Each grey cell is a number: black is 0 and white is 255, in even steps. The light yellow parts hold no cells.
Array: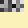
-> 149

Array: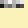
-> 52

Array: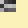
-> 194

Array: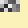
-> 142

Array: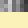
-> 84

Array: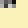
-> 207
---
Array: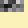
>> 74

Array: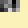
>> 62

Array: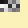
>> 245

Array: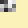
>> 211

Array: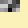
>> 206

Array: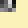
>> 87

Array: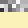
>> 233

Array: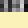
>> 41

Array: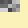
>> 111
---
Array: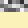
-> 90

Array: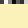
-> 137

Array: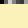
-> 208

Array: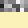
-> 127

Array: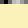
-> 105

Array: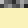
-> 146

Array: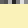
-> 180

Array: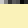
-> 51

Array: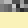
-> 95
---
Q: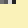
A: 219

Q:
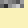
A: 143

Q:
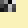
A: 174

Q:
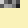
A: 154

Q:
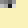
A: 28

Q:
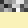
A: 158

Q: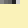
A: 96

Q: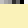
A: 150

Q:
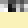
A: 11
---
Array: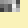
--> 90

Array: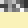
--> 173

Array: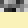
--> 41

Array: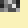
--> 77

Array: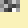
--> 50

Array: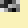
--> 69

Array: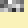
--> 138

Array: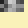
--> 176

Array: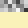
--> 157

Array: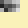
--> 117
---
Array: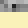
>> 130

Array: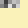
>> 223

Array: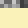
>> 154

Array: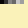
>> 104

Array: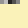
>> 37

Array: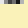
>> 110

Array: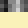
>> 207
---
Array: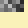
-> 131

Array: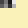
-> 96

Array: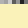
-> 178

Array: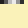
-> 32

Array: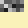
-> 76

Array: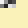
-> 121

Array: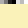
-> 174
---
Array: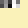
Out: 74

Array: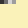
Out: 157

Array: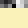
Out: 59

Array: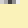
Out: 170

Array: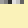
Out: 128

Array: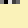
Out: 105

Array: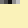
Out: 115
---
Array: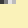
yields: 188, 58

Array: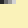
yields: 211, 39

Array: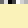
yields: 181, 107

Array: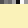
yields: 154, 81

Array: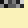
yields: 208, 135

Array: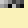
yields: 76, 160

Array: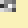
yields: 107, 221

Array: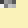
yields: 90, 242
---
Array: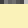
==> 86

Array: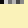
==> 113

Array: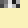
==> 67

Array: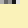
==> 145

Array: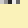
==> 147

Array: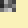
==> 66
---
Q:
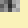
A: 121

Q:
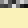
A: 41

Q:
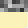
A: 166

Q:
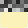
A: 103

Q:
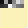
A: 120

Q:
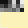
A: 86

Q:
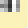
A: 241

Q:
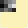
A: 167
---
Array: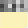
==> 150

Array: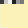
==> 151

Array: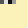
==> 17

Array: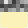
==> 161

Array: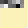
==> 203

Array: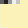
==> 239

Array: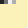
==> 241

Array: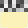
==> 76

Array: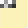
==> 250

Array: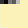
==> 91
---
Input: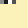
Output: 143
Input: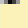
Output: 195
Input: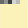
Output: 105
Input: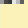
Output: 155
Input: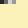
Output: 40
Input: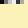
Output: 11
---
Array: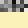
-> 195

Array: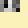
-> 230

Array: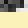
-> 77

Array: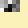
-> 234

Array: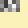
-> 229

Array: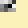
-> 227

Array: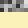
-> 105

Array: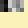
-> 162

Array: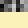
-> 38

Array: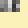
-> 222
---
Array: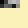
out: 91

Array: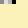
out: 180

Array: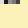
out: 147

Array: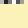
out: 127

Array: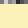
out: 135

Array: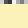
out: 55

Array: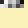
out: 98
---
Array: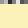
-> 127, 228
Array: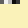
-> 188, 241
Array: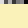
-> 54, 221
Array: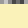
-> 71, 198
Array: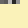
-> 187, 187
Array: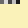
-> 68, 220
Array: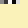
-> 250, 250
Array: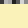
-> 31, 211
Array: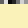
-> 36, 225
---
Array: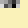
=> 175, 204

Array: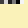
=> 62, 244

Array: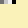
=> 114, 3

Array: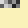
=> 218, 121

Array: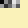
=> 5, 90

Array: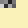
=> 130, 92

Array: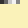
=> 49, 132
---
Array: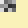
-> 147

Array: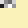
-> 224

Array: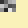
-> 200

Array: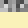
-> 159

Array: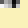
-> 91

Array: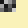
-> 164

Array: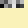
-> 131

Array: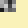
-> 159

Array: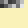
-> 103
